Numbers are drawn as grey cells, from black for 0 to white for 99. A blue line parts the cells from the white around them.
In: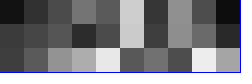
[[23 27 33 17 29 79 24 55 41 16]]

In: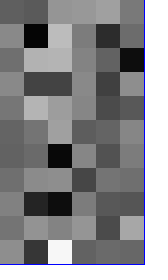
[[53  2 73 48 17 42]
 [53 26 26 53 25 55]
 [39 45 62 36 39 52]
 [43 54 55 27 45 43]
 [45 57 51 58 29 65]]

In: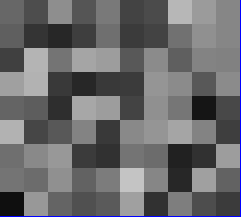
[[37 20 15 24 43 23 26 44 56 52]
 [62 69 22 15 22 23 58 54 34 54]
 [69 27 34 51 22 53 58 64 51 24]
 [45 42 56 38 48 76 52 15 62 38]]

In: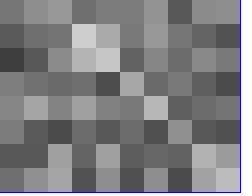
[[35 43 45 80 66 47 59 46 39 32]
 [49 44 41 43 30 65 41 47 37 29]
 [48 35 29 42 34 42 31 56 34 31]
 [43 56 64 32 55 31 55 29 63 73]]

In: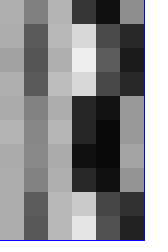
[[67 35 72 84 29 16]
 [68 35 73 84 28 16]
 [70 52 71 15  3 59]
 [67 51 68 16  6 58]
 [67 34 72 89 31 13]]

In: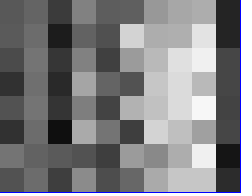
[[35 42 11 38 31 82 67 68 88 14]
 [19 43 16 64 39 32 77 85 72 27]
 [19 42  6 66 45 24 82 74 62 27]
 [32 42 24 54 30 40 66 77 77 17]]

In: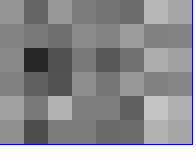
[[51 47 43 54 51 60 50 51]
 [50 37 32 55 46 59 50 52]
 [56 30 48 48 41 42 69 64]]
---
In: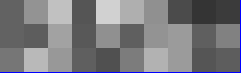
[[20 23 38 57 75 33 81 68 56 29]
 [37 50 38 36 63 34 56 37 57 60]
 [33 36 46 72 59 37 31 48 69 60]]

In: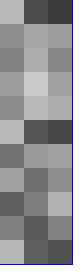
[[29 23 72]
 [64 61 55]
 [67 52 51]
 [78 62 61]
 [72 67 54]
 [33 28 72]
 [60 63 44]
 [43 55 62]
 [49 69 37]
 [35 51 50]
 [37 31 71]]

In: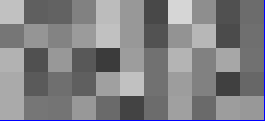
[[31 42 75 37 38 50 73 59 28 83 55]
 [29 43 46 58 51 60 75 59 32 57 71]
 [65 44 69 31 59 34 23 61 44 70 50]
 [25 40 66 35 43 37 62 75 44 61 50]
 [61 59 66 46 45 59 41 26 42 62 41]]

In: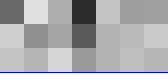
[[61 62 41 87 67 17 76]
 [72 78 80 56 64 35 69]
 [74 71 76 70 83 60 69]]

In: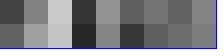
[[38 51 26 50 78 20 57 37 45]
 [42 48 38 62 76 15 52 21 37]]

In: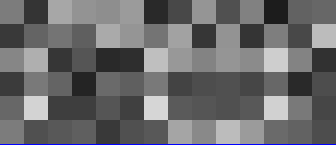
[[38 40 48 20 65 57 55 60 16 28 58 31 50 11]
 [28 73 22 39 45 37 66 58 45 63 21 57 20 49]
 [51 19 52 68 21 33 16 18 74 59 51 58 54 80]
 [16 30 23 47 39 14 41 37 47 26 30 31 27 40]
 [47 27 40 82 24 24 33 25 83 35 33 31 34 81]
 [38 30 48 31 34 37 22 31 34 64 53 73 60 41]]

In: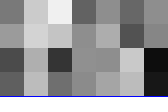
[[40 55 47 79 93 38 55]
 [32 52 60 82 76 55 67]
 [78  5 29 68 20 56 55]
 [73  9 37 73 43 54 64]]

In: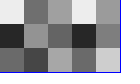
[[92 60 92 43 62]
 [15 49 15 57 39]
 [41 80 41 27 65]]
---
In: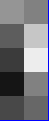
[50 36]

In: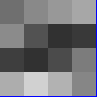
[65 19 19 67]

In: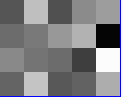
[61 69 42 76]

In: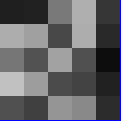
[21 67 63 61 31]

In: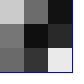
[ 7  6 41]

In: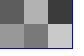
[23 47]

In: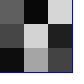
[83 82  5]

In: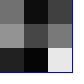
[25 27 13]
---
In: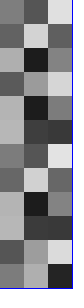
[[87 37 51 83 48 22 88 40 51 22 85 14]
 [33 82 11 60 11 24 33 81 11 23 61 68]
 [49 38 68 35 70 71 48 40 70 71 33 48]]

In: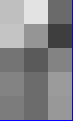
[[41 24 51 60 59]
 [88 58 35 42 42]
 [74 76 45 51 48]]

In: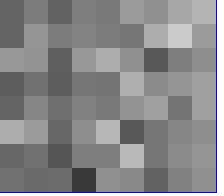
[[70 60 55 62 62 55 58 56]
 [65 79 49 58 45 52 54 50]
 [56 67 34 54 62 46 46 38]
 [60 46 56 68 57 34 72 53]
 [47 48 67 45 47 71 49 56]
 [49 51 59 46 50 55 49 22]
 [38 48 37 36 43 40 33 42]
 [48 58 57 44 52 60 44 41]
 [39 39 59 36 39 67 40 44]]

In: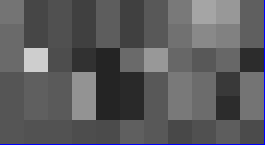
[[37 37 17 45 45 29]
 [59 50 40 22 17 36]
 [64 53 34 42 42 31]
 [47 44 40 47 47 28]
 [34 34 59 34 34 34]
 [25 25 41 16 16 37]
 [36 36 14 14 14 29]
 [25 25 19 57 57 30]
 [31 31 30 35 35 32]
 [27 27 80 37 37 32]
 [45 41 41 33 33 33]]

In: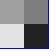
[[49 13]
 [62 88]]

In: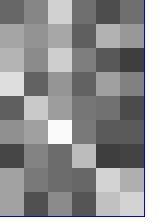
[[43 59 24 50 29 35 26 68 82]
 [30 69 34 62 44 35 24 82 75]
 [43 37 49 38 46 47 73 40 33]
 [81 65 80 58 61 97 42 42 54]
 [52 57 54 38 78 62 51 47 31]
 [40 64 70 86 37 56 27 63 63]]

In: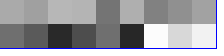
[[63 94]
 [56 84]
 [50 98]
 [68 15]
 [45 43]
 [70 30]
 [71 16]
 [62 35]
 [66 43]]
